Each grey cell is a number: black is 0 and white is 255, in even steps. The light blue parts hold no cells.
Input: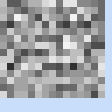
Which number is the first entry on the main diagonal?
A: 190
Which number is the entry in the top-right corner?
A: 106
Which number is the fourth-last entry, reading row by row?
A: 163
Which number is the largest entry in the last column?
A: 229
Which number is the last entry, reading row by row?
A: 177
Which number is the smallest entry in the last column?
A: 77
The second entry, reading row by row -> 91
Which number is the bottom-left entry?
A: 216
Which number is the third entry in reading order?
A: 91
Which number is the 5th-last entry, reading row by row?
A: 151
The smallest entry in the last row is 77
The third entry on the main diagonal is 243
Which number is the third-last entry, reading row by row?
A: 151
